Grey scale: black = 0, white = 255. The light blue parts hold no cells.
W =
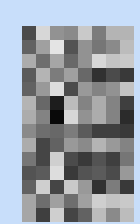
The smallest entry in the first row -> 75
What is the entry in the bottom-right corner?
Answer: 188
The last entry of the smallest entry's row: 43
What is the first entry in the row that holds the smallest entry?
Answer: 172
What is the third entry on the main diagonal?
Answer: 166
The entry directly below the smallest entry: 104
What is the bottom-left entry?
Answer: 166
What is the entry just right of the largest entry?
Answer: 83
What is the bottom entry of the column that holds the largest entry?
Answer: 207
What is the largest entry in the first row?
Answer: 215
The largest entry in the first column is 180
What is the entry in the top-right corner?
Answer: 180
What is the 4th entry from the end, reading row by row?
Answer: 98
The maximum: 228
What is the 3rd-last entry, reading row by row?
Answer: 188
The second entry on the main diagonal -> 160
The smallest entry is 9
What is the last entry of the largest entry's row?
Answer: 188
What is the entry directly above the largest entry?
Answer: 146
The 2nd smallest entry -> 29

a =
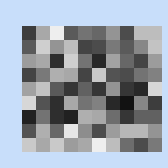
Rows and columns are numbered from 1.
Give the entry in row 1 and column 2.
168
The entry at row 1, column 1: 61
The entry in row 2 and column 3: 148
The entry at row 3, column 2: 168
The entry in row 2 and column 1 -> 90
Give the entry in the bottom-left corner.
201
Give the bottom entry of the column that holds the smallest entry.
109
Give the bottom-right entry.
121
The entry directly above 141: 175
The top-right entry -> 189
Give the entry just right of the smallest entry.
135
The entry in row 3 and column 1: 156
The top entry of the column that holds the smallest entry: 76
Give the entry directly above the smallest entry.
54
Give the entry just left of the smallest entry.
40
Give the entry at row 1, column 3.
238

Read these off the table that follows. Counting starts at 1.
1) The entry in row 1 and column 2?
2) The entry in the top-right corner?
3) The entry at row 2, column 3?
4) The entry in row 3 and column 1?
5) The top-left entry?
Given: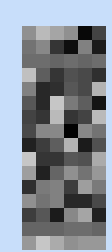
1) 186
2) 67
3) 53
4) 109
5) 144

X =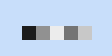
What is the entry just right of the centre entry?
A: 116
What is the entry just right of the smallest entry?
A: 145

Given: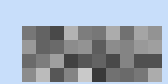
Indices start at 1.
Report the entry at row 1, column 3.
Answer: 73
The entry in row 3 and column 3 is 159
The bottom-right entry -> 172
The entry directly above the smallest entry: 99
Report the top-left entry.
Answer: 119
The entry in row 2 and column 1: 153
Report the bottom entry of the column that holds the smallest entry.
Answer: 57
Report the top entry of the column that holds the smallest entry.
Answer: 119
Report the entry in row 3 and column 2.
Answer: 125
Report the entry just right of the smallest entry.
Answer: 113
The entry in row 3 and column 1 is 106
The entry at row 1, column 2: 99

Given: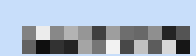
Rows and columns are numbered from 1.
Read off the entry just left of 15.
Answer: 98
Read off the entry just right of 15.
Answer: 50
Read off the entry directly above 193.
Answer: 104
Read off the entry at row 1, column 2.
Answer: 236
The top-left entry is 130
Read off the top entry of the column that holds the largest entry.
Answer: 158
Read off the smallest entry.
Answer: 15

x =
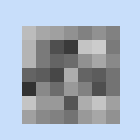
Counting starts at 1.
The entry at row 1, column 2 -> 167
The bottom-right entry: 145
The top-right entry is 129
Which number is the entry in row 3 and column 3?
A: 100
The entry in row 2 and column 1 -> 180
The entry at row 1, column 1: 188
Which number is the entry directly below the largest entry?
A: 167
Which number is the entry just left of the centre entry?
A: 71
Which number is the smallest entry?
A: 50
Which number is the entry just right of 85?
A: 173
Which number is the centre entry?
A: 173
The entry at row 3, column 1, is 180
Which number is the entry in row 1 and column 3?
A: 160
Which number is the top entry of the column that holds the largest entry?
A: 145
